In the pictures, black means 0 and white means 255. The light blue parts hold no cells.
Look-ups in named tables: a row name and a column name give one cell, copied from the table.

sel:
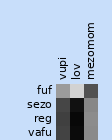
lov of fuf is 210
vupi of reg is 64
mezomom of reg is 140
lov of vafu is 11
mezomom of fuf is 81
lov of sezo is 17
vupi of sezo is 70
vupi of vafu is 67
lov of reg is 8
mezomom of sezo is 135
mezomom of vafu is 138
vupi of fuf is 155

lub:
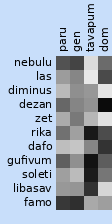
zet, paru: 171
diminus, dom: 228
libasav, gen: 149
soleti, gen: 187
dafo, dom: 51
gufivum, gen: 144
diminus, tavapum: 151
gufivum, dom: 93
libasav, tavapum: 50
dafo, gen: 197
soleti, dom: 118
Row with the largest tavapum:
las

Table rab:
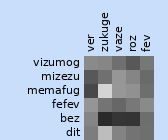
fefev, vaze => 103
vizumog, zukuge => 134
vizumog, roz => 88
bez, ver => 133
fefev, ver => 149
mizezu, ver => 88
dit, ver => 125
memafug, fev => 110
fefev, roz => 120
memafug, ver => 72

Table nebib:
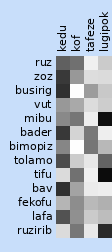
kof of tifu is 113
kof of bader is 212
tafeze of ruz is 240
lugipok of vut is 205
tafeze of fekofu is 185
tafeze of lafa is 203
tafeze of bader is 120
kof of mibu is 118
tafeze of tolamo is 231
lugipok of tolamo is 99
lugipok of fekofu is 176
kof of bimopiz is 254
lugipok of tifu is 12
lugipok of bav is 238
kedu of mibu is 137
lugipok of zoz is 219
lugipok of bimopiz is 184
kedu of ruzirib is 219

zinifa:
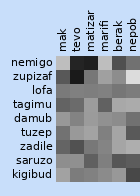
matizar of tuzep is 163
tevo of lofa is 128
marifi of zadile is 132
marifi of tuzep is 128
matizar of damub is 155
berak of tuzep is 165
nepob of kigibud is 72
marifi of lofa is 129
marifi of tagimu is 97
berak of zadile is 165
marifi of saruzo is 127
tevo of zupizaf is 26
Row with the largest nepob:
zupizaf

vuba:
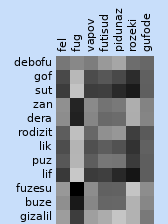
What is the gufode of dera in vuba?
133
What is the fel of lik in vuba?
77
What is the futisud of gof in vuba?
87
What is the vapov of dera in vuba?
134
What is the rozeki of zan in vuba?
174
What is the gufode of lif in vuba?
94
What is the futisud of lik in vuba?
93
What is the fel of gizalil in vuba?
157
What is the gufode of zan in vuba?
131
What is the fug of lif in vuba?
200

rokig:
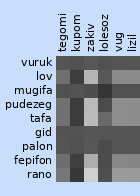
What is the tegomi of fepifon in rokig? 109
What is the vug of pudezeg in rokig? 142
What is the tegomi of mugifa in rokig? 81
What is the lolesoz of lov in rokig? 88
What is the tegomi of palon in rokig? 84
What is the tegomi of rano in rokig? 119
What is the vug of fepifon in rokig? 135
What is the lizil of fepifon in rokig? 134
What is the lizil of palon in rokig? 85
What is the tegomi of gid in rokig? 83
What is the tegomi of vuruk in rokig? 84
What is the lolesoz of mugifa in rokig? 53
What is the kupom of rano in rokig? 55
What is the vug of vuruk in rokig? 85
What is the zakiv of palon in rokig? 87
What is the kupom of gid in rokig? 82
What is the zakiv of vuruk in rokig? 87
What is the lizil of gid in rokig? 84
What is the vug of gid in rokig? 84
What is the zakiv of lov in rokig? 180
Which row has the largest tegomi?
rano

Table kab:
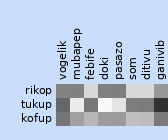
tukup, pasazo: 227
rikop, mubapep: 129
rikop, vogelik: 130
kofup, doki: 156
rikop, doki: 128
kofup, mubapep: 159

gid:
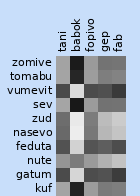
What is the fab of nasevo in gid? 196
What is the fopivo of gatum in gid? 77
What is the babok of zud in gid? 233
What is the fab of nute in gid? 194
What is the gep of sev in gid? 114
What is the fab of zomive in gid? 117
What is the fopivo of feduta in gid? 84
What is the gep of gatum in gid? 82
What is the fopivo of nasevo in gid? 120
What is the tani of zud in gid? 109
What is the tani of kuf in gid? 164
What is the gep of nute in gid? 177
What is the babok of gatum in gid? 214
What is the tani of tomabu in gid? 164
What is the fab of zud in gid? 203
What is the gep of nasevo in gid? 183
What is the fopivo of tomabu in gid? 157
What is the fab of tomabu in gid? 131
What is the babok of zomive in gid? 27
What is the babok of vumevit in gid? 218
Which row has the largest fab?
zud

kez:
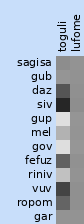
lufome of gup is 149
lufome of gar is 147
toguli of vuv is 68
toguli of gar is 147
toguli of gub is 149
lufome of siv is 142
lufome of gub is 146
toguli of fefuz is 97
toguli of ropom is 100
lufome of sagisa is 147
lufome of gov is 150
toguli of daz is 85
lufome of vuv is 144
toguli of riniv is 193
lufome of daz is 144
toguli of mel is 178
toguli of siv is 38
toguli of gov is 222
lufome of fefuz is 145
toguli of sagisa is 141

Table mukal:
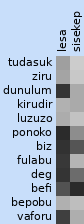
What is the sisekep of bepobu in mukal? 190
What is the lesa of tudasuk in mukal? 159
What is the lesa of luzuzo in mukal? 172
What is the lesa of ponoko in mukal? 43
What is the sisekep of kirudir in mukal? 170
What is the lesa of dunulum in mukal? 52
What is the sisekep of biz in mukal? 85
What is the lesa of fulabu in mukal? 56
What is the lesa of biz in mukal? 50
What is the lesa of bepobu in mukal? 176
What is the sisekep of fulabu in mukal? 180
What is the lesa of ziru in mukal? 164
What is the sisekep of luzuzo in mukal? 194
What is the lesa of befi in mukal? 82
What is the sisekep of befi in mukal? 42
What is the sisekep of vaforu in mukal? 174
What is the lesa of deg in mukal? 52

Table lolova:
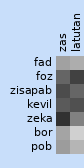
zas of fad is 161
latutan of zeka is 129
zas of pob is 156
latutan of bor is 208
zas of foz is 101
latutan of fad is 173
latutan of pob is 181
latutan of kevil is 80
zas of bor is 164
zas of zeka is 49
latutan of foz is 65
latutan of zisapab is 102
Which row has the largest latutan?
bor

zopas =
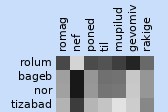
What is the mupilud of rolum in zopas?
62
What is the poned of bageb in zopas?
150
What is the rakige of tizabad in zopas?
135
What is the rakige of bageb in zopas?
150
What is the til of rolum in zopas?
83
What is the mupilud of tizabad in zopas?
226
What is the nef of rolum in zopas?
212
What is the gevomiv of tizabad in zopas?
205
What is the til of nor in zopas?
116
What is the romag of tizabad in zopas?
179

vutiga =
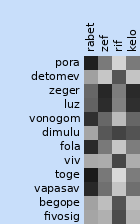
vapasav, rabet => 40
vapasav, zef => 112
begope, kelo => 190
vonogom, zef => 103
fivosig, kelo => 180
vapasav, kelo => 111
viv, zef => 172
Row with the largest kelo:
detomev

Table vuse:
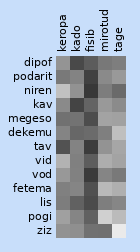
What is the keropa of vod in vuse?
152
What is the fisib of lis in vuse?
75
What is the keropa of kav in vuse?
138
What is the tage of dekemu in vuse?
191
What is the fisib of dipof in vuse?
92
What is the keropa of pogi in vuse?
160
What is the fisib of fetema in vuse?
80
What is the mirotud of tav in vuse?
147
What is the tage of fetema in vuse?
175
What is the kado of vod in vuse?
129
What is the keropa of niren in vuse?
193
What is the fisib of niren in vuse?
56
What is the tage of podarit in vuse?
153
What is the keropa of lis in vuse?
125
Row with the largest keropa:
niren

